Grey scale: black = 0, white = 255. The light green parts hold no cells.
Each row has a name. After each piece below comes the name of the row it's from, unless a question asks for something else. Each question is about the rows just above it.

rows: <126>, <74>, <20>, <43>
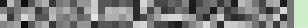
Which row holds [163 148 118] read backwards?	<74>
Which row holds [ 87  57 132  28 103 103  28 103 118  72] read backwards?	<74>

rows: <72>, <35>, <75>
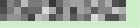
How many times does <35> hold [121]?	1
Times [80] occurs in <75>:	3
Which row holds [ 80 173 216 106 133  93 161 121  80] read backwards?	<75>

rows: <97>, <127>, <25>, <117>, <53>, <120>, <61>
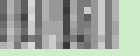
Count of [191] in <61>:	1
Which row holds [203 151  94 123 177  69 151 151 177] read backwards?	<25>
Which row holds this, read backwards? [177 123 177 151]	<120>
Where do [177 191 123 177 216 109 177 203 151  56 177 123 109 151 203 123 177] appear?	<61>
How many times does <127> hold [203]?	3
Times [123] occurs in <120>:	4

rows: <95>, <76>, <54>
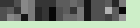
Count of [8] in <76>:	2
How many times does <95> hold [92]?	4
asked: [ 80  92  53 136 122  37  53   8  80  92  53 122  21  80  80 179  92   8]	<76>
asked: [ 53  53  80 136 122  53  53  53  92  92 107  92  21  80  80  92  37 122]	<95>
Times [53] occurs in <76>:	3
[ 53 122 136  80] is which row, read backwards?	<95>
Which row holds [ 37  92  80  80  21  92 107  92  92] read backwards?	<95>

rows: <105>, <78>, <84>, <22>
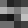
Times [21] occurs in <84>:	1
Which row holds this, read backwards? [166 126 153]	<78>

